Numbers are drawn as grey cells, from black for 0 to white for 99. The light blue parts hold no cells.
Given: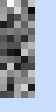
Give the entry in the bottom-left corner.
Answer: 27
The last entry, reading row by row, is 60
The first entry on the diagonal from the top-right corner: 76
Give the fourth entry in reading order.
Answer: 38
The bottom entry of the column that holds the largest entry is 32
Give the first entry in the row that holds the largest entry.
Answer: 54
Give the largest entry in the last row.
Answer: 65
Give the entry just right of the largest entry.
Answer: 71
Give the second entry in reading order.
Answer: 98
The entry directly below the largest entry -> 49
